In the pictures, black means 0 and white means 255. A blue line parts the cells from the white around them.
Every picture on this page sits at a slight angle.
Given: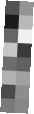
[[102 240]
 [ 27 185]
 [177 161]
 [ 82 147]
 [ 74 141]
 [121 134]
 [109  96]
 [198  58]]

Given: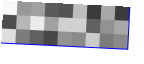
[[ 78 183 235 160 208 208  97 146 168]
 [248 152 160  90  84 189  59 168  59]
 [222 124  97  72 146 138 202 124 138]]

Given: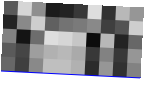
[[ 90 214 143  27  35  56 222  49 184 150]
 [ 35 137 206  96 115 122 137  63  83 206]
 [ 90  69 158 177 184 170  56 130  56 150]
 [103  63 137 191 191 177  43 150  49 130]
 [130  20 109 222 214 198  12 184  35 103]]

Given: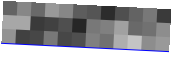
[[167 167  58  65  79  38 120 128 161 105 113 141]
 [ 99 135 105 153 135  93  85  44  79  99 120  58]
 [147  65  71 120  71  79 128 113 174 196 141 153]]

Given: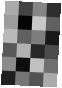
[[ 89 178  39  75]
 [ 31 117  83 171]
 [185  96 125  25]
 [171  67 133  46]
 [140  13 193 111]
 [156   5 200  96]]

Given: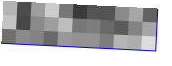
[[112 138 131 105 152 146 146 125 181 173 220]
 [181  77 158 204 119  59  84  84 138 166  98]
 [196  71 138 158 189 119 125 105  91 131 166]]
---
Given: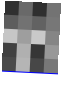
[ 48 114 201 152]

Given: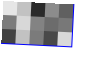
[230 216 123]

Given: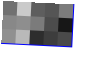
[113 142  45]

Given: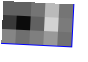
[ 97  11 127]

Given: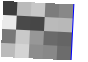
[ 61  73 151 136]

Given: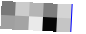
[121 164]

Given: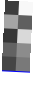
[61 95]

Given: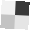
[241 229]

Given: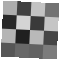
[173 212 185 124]
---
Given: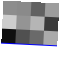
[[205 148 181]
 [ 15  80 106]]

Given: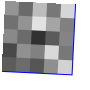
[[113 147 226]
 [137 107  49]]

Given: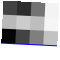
[[185 204 189]
 [  6  67 127]]

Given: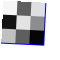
[[ 19 227 141]
 [192  94   6]]

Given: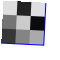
[[116 203  11]
 [ 54 132 170]]

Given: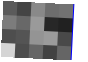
[[124 104 154]
 [ 78  84 148]]

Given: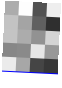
[[195 164  96]
 [196 172 146]]

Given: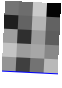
[[ 30  99 180]
 [158  47 155]]
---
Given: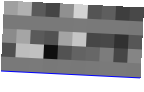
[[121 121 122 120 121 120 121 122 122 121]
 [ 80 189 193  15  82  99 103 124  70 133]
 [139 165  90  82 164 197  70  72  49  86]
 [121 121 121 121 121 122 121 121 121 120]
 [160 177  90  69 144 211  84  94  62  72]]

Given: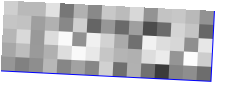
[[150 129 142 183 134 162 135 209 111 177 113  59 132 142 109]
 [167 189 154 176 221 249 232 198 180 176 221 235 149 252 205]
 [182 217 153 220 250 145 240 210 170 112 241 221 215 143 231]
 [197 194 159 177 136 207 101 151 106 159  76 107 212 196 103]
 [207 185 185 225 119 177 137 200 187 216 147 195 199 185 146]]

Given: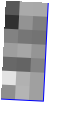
[[143 180 160]
 [227 177 160]
 [104 100 131]
 [158 166 149]
 [130 118 115]
 [ 48 147 127]
 [ 88 170 169]]

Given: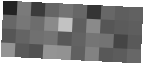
[[147  89  81 148 146  96 130  88  92 103]
 [ 86 100 112 116  88  99 117 115  69  89]
 [103 119 109 138 194  95 138  86  91  94]
 [ 35 122  59 101 115 103  53 103  94  97]]

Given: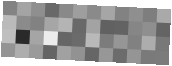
[[148 174 154 100 161 146 102 151 108 149 122 123]
 [191  42 165 236 102 107 185 124 150 129 173 120]
 [186 139 130 166 180 105 163  97  99 134 143 100]
 [131 164 143 105 137 158 138 166 130 143 126 169]]

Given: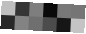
[[ 40 131 111  76  22 196]
 [191  53 126  10 120 117]]

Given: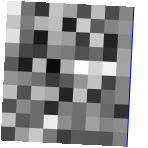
[[ 72 155 200 120  63  89  87  84 128]
 [189  90 109 235 141 110 161 131 141]
 [ 83 138 109  43 124 111 145 104  49]
 [189  82 183 167  36 191  52 111 132]
 [148 134 111  58  89 148 193  68 131]
 [ 90  30 181  11 174 252 211 242 164]
 [140  70  59 130 122  82 105  48 162]
 [224 104  26 169 155  60 198  36 136]
 [194 125 178 190  31 203  90 132 148]
 [234 113  54 195 161  79 187  76 132]]

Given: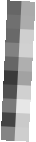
[[132 206]
 [ 68 202]
 [123 231]
 [ 81 208]
 [ 58 162]
 [102 175]
 [130 209]
 [105 207]
 [112 172]
 [102 170]]

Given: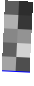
[[164  78]
 [ 96 211]
 [135 147]
 [176  55]
 [ 93  45]]
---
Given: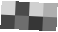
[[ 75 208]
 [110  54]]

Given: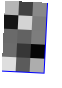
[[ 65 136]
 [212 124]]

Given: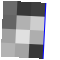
[[ 55  63]
 [177 206]]

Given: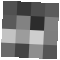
[[ 56  78]
 [130  44]]

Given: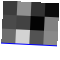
[[144  50]
 [ 66   3]]

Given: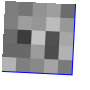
[[117 146]
 [157 150]]

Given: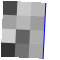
[[201 184]
 [182 157]]
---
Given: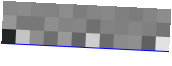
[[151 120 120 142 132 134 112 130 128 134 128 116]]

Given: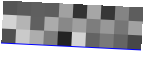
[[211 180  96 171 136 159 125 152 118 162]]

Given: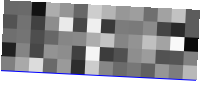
[[ 83 114  65 141 234  71 239  57 124 122 139  68  42  92]
 [ 33 132  71 147 141  64 245  60  81 142 156  82  85 129]]

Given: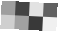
[[207 161  57 240]]

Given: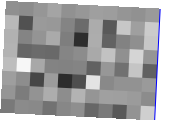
[[185  81 154 152 132 107 172  89 199 159 203]
 [179 102 107 105 133 140 169 194 144 213 149]
 [158 141  70 156  44  78 227 137 146 146 154]
 [121 139 137 114 135 143 103 122  89 147 207]]

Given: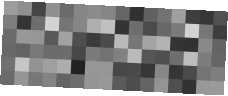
[[126  52 110 211 116 134 175 192  52 110  75 104 122 210 118  62]
 [104  99 120 107 108  71 123 115 129 187  86  79 110 189 125 102]
 [106 149 119 131 100 109 148 152  90  77 100 148  79  50 152 154]]
